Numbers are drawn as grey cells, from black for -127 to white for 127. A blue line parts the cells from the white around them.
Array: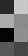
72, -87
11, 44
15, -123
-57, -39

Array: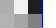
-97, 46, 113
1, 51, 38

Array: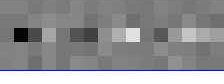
2, 2, 2, -5, 0, -4, 5, -3, 2, 0, -5, -7, 2, -1, -8, -3
-16, -6, -6, 4, 13, 6, 6, -12, -1, 10, -16, -7, -1, -9, 9, -8
30, -8, -122, -53, 38, -9, -45, -62, 15, 47, 96, -9, -39, 24, 68, 42
-2, 3, 4, -5, 7, -8, -7, -11, 10, -1, -3, -4, 11, 0, -1, -13
-5, 1, 4, -16, 6, -9, 9, 4, -5, 2, 0, -3, -8, 16, 4, -7

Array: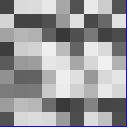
-44, -59, 90, 92, 104, 39, -46, 105, 76
98, 84, -60, -60, -47, 24, 96, -54, -23
-52, 35, 54, 49, -30, -71, -48, -6, -62
-23, -66, 77, 82, 111, 59, -27, 107, 90
49, -36, 25, 29, 102, 97, 39, 87, 113
100, 17, -30, -29, 49, 110, 95, 24, 88
86, -4, -7, -5, 73, 107, 81, 52, 105
-56, 29, 60, 55, -19, -70, -54, 3, -58
-49, -45, 88, 92, 88, 26, -50, 92, 64

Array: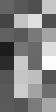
70, -27, -39, -48
-48, -59, 67, 96
36, -31, -38, -6
93, -99, -10, -21
124, -84, 74, -23
-44, -43, 69, 62
-17, -38, 76, 35
38, -37, -42, -4

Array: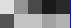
-86, 94, 19, -53, -101
50, -44, 68, 67, 34

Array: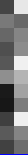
103, -58
-23, -6
5, -24
12, -48
112, -40
52, 15
34, -101
-3, -104
111, -64
4, -37
-18, -62
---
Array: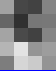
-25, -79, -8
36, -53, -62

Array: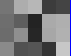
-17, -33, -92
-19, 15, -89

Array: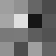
38, 95, -106
-6, -5, -34

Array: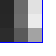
-88, -17, 107
-83, -38, 35

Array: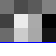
-64, 107, 42
-20, 76, 40

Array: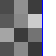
-38, 9, 76
37, -68, -12

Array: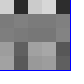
-4, 0, -4
-1, -5, -8
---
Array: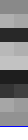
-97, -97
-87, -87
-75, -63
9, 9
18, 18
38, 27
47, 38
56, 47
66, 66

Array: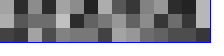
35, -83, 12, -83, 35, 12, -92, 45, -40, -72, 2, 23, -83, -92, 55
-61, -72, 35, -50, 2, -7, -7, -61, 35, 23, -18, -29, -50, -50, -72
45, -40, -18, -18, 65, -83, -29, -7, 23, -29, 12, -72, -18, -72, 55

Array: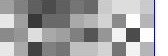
31, 0, -32, -51, -32, -10, -22, 74, 93, 93, 74
10, 22, 93, 41, 31, 0, -42, 22, 114, -51, 125
103, 31, -71, -22, -22, 41, 53, 83, 10, 125, 53
103, 41, -62, 0, -10, 64, 64, 83, -10, 114, 53

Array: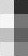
88, -80
64, -30
118, -9
100, 2

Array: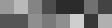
-42, -42, 15, -5, 15, 78, -72, 48
26, 57, 4, -51, -84, -84, -14, -60

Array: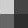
-25, -81
79, -58
